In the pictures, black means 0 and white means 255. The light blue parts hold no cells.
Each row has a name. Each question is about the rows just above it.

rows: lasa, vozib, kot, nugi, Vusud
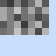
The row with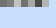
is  Vusud
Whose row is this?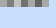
vozib
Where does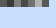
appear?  lasa
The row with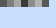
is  nugi

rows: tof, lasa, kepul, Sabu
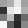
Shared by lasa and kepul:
[50]
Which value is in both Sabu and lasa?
[246]
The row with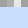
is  tof

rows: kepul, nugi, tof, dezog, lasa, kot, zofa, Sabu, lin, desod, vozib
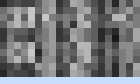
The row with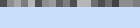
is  zofa
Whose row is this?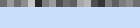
Sabu
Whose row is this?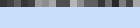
desod
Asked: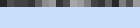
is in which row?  vozib

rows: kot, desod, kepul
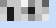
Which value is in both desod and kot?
[199]
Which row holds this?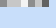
kot

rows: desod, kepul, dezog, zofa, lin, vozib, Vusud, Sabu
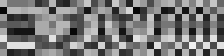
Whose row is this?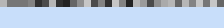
desod
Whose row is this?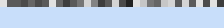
vozib
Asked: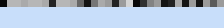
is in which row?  kepul

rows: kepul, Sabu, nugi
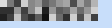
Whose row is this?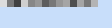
kepul
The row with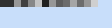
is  Sabu
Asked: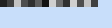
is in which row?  nugi

